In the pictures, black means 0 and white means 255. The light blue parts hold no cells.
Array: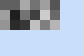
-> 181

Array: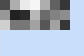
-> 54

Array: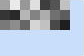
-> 30

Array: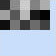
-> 64

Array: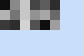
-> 158

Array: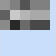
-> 72
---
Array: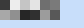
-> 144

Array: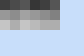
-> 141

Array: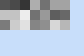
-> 195

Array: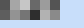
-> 147

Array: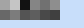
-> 124

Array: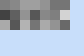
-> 96

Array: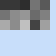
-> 140

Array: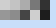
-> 140

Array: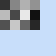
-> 72

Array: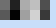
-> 3
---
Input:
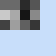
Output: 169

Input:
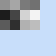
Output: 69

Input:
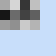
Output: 107

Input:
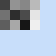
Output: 45

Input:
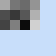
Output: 56

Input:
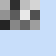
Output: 92
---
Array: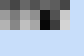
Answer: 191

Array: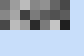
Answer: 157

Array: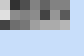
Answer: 119

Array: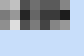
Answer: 79

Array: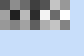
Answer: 162

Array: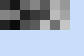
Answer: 78
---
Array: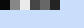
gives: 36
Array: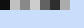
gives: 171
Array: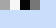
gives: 119
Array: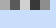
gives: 141
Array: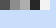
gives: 243
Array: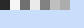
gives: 172
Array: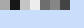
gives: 67
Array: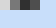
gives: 78
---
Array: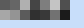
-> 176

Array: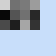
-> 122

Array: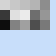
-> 191

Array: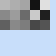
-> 165

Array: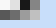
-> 24

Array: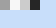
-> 204
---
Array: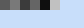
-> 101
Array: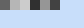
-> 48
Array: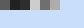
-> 205
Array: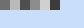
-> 141
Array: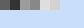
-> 136
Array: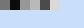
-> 185
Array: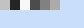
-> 76
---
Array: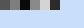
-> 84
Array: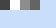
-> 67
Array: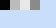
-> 4
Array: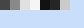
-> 69
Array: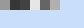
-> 153
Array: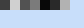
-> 62
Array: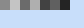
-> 138
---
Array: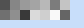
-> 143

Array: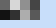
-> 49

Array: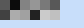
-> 172

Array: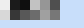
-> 55

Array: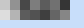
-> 180

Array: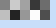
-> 35
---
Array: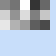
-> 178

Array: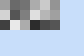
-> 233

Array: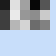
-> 182

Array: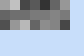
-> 151

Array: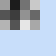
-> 84

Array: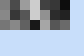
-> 136
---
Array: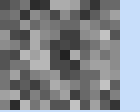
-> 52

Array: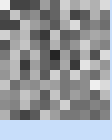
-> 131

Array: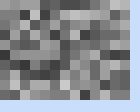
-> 126

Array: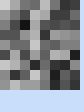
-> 52

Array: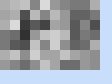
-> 142
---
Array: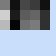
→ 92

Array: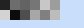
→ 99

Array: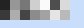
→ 119

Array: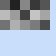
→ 65

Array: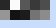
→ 87

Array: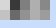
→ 127

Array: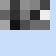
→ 120
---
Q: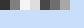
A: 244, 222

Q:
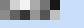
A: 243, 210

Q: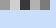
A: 207, 178

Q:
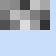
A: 219, 196

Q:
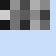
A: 205, 174

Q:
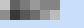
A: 198, 187

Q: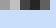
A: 192, 157

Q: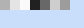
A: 250, 228
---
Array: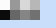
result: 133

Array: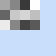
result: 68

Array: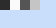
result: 85

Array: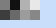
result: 156

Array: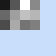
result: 116

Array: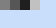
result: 31

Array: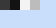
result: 243

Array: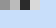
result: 43

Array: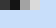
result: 163

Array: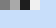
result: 30
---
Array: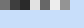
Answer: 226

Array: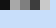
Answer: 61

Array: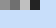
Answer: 35

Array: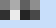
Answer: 142

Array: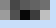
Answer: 99

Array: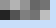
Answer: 103

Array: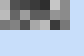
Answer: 58

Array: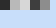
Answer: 62
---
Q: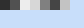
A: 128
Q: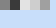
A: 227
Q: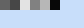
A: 129
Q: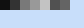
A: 195
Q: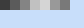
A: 213
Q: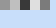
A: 57
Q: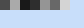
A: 149
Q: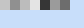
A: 54
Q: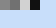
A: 113
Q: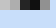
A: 37
